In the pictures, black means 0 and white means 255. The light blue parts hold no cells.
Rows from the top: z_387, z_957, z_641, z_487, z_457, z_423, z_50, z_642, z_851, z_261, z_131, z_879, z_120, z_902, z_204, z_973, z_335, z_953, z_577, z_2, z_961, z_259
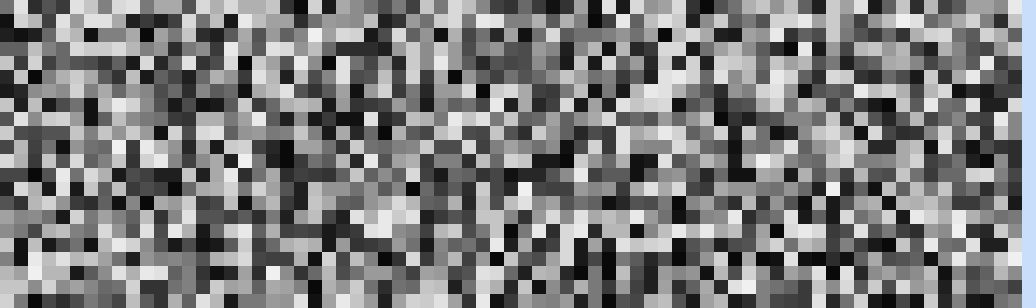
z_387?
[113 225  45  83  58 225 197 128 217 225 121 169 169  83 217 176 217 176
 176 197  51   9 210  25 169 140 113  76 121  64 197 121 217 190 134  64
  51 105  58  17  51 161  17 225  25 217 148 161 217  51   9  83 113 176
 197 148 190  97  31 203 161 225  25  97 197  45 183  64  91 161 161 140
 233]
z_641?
[ 31  17  31 105 210 183  17 128 128 169   9 161 121 197  45  31  91 169
  83 154  97 134 240 161 217 210  25  76 217  97 148  17 176  70 113  39
 161  17 113 217  91 113 113 128 148 113 161   9 183 217 169  31  25 161
 148 233  51  97  76 203 121  83  58 105  51 176 210 217 113  91 210 176
  97]
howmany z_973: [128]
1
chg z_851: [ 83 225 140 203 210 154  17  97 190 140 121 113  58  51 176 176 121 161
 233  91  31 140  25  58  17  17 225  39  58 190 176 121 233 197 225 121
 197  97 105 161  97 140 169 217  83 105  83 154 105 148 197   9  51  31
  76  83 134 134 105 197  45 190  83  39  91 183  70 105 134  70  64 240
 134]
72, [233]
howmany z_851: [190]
3
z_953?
[197  17 190  25  76 113  17 183 233 210 140  83  25  76  17  25  91 203
  58 105 176 190 176  25 154  51  58  70 154 113  25 134  97 113  70 233
  31 169  39  64 217  25 161  31 225 197 210 217  17  83 113  31  76  83
 169 210 113 190 169  64 128  64  25   9 197  91 233 113 105 225  31  31
 217]
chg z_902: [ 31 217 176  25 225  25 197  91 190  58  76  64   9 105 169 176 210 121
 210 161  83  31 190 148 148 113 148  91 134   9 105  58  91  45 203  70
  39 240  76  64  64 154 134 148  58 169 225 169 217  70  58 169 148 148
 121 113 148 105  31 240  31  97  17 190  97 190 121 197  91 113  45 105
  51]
39, [70]

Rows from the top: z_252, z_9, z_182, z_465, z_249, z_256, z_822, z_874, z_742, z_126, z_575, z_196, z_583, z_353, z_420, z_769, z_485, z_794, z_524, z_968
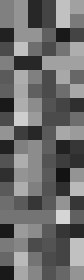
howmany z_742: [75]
3
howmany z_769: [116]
4
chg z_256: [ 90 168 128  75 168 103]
2, [174]
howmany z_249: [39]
2
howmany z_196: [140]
1
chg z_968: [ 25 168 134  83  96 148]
5, [103]
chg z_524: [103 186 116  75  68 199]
6, [193]

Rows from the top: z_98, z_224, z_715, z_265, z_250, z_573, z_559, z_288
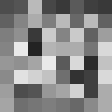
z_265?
[132 233  35 180 172 172 118 217]
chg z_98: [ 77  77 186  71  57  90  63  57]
2, [84]

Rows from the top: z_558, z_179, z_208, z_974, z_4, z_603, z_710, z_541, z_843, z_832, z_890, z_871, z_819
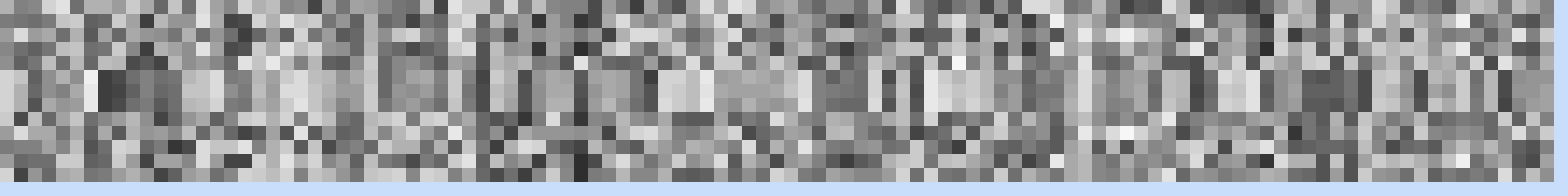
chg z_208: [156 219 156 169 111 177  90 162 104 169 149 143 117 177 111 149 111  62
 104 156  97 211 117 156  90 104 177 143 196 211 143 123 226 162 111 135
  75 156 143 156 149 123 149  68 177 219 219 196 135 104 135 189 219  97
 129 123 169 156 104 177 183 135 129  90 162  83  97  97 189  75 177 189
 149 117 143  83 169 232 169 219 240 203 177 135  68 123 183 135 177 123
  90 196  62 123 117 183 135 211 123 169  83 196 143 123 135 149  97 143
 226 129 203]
66, [75]
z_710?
[211 177 104 143 129 169 232  62  68  97 129 104 111 196 196 219 143 123
 189 156 219 219 196 177 156 156 203 104 149 143 156 123 203 117  75 189
 169  83 143 169 169  83 149 169 162 117  83 211 203 189 226 169 162 162
 162 169 196 219 129 123 117 111 211 104 196  75 232 211 196 203 183 129
 156 104 117 117 169 219 156 135 156 169 104 189 183  68 104 203 196 226
  90 143 162  97  97  97 117  75 196 183 143  75 162 143 203 117 183  75
 149 149 162]
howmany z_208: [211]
3
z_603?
[211 196  97 143 177 143 240  62  75 111 129 111 117 183 196 219 123 129
 183 162 203 219 189 183 149 169 196 104 135 162 169 129 203 129  68 203
 177  75 149 169 162  90 162 169 162 117  62 211 211 189 232 156 162 177
 169 156 189 219 129  97 123 111 211  75 189  83 232 203 183 203 183 143
 143  97 135 123 162 219 169 129 156 162 111 189 183  75 111 219 203 226
  97 143 156  90  83  97 117  75 196 203 149  75 183 169 203 111 183  75
 143 149 149]

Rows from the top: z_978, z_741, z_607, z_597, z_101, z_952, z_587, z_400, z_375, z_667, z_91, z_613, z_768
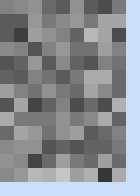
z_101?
[ 84  99 151  91 137  99  84 129 114]
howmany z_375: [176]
0

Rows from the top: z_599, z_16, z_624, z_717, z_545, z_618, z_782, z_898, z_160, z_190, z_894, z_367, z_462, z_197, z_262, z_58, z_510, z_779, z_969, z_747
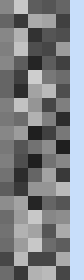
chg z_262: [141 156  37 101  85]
2, [163]
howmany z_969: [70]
3
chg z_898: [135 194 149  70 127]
1, [127]
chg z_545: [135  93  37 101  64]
4, [93]
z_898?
[127 194 149  70 127]

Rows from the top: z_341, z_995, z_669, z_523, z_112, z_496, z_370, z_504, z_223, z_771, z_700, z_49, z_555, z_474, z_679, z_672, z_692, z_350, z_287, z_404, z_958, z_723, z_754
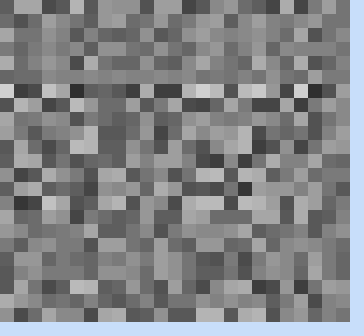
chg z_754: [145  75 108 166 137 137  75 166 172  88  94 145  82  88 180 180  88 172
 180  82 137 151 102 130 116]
13, [88]
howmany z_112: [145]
1

